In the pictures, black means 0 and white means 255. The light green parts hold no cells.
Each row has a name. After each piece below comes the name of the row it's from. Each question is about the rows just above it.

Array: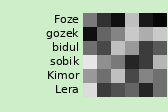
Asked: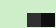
Foze
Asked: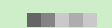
gozek
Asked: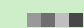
Kimor

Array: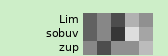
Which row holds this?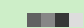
sobuv
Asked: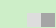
sobuv
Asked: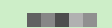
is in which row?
Lim
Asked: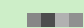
Lim

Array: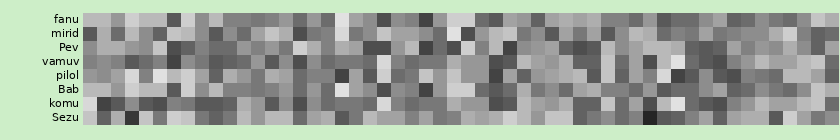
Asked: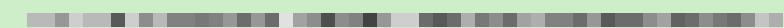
Bab
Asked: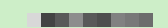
pilol
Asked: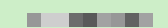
fanu
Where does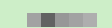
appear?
pilol
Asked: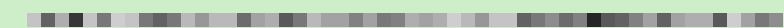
Sezu

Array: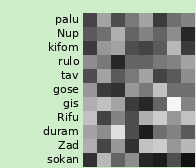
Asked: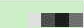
duram
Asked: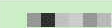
Zad
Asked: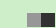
Zad

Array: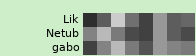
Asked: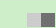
Lik
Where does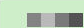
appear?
gabo

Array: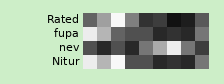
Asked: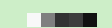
Rated
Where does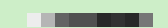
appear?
fupa
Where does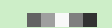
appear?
Rated
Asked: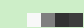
Rated
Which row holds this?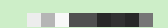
Nitur
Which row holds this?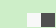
Nitur

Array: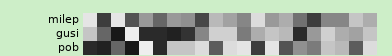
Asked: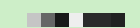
gusi
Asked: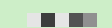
pob

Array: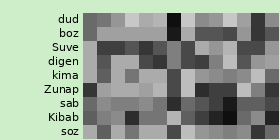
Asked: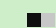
dud
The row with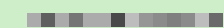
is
kima

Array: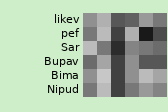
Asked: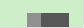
Bupav
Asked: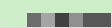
Bupav
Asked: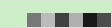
pef
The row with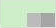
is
Bima
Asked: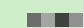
Bupav

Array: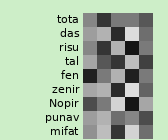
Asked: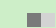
Nopir
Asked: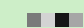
Nopir
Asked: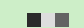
zenir
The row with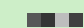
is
tal
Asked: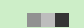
mifat
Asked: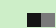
risu

